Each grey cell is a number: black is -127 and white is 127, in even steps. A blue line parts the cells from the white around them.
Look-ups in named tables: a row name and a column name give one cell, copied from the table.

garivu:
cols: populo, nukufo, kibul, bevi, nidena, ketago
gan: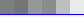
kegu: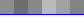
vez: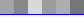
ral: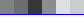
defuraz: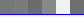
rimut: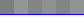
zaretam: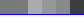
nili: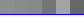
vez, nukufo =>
7
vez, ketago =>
-9
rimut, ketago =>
19
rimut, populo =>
-1
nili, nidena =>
36
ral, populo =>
1
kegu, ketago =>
3
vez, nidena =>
46
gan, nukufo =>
-10
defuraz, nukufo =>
-5
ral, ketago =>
75
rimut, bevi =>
16
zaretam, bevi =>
24
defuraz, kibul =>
-19
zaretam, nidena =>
10
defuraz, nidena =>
114
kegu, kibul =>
8
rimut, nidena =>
4
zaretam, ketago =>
-67

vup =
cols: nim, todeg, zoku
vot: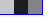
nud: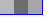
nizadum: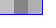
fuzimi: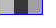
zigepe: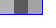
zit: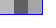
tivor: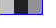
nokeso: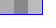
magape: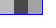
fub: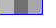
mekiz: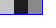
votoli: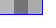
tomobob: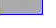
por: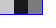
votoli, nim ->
56
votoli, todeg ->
-11
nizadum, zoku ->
47
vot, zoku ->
4
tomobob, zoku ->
43
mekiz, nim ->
69
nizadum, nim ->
65
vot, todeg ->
-98
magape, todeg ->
-54
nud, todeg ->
-18
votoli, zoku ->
43
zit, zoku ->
37
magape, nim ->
60
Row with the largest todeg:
tomobob

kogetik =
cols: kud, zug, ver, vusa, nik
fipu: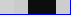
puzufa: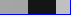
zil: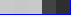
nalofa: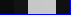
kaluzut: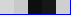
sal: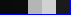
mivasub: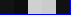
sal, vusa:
81
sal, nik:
-100
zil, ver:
73
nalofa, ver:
71
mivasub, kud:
-108
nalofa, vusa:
72
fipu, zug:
75
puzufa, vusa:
-106
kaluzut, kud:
86
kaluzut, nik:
79
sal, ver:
53
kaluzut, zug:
73
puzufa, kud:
37
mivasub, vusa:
75
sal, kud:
-117
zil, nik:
-81
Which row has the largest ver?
mivasub

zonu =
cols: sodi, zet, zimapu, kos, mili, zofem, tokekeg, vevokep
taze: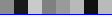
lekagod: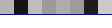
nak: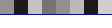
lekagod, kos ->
27
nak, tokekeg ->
-101
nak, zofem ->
58
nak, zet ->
-100
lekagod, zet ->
-107
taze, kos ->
0
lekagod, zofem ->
28
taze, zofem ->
57
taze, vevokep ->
58
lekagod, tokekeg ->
-98
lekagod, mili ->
45
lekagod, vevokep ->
74
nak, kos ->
-11
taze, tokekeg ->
-111
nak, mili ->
16
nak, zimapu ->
67
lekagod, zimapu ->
61
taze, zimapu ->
74

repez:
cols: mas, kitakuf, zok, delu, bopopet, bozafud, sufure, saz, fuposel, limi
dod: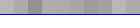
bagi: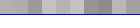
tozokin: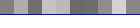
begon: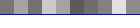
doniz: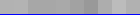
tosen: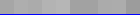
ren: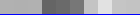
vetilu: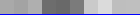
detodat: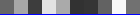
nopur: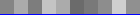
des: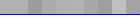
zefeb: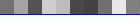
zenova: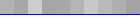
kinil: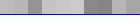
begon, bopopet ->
36
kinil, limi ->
38
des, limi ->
36
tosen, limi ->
28
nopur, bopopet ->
43
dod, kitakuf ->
43

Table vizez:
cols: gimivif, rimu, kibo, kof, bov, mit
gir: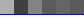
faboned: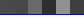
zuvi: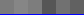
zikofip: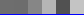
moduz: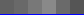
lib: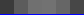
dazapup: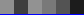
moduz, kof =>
9
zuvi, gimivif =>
-4
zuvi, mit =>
-30
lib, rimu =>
-35
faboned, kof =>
-81
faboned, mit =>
-63
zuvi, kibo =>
-2
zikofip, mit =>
68
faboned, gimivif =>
-54
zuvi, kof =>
-41
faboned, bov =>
17
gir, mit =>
-37
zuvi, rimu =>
6
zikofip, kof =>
53
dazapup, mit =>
-99
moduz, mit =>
-42
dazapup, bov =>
-44
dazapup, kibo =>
18
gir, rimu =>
-63
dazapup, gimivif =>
16

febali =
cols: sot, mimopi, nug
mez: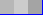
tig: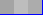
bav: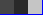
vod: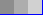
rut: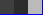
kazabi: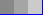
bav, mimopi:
-86
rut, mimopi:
-83
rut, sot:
-64
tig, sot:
36
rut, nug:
58
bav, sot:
-57
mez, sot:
55
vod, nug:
81
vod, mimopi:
45
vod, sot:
13
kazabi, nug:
75
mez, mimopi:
76
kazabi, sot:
8
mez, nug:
36
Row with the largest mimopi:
mez

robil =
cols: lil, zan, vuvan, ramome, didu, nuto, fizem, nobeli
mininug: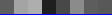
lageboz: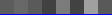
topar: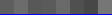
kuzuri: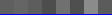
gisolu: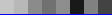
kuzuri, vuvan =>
-34
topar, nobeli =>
-9
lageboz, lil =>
-35
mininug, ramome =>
-96
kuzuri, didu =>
-15
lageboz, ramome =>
-62
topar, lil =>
-33
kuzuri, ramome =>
-50
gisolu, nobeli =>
-60
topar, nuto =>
-47
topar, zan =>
-19
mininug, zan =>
36
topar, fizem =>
-56
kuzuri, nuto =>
-49
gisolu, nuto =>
-102
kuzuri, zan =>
-26
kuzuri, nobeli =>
-36
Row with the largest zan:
gisolu

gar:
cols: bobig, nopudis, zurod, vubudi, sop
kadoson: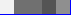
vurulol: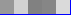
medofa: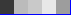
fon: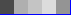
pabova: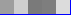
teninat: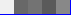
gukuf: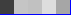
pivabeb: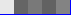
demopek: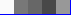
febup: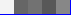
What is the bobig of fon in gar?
-53
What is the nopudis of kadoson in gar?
-15
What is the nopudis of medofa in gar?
59
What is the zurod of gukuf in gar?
65
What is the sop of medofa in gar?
29
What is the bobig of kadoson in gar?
114
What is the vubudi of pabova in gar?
-1
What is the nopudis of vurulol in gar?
82
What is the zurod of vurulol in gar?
1
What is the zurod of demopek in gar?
-24
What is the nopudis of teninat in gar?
-23
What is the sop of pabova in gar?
92
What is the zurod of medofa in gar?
73
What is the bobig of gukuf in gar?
-65
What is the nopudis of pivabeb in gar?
-26
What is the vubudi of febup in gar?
-39
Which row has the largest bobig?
demopek

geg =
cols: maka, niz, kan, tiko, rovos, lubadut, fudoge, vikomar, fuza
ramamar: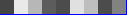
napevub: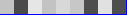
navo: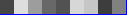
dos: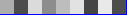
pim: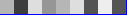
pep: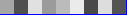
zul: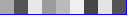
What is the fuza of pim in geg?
-42
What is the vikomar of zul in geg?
100
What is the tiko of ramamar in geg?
-35
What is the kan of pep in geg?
97
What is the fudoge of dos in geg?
-58
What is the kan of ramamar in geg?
55
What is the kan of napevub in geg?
102
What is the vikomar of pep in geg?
93
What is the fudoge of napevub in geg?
-50
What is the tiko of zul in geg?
27
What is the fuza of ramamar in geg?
2
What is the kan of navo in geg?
29
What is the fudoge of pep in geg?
-54
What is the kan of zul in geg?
104
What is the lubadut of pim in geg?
94
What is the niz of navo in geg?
94
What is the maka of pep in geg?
38
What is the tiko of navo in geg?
-23
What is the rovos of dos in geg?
61
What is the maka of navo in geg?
-57
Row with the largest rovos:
napevub

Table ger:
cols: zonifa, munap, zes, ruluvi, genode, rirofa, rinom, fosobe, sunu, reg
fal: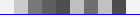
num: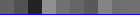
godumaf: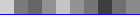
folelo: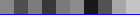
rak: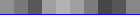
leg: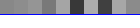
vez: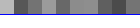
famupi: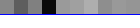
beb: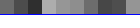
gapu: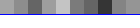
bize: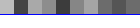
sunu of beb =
-49
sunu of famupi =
25
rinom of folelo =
-102
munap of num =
-45
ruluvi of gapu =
30
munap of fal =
74
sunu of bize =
-42
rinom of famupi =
46
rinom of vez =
14
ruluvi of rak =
31
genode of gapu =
68
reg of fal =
115
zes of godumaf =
-24
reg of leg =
11
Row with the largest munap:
fal

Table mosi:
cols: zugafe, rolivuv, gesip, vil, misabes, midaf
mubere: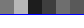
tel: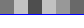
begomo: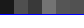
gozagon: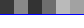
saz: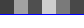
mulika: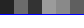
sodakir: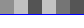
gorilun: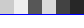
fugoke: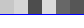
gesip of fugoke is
-50
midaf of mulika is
-32
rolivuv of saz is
33
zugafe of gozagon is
-70
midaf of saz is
-55
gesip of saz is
-48
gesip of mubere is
-98
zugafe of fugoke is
71
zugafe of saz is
-64
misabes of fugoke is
-24
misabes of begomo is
-42
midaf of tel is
-22
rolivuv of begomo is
-48
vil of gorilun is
90

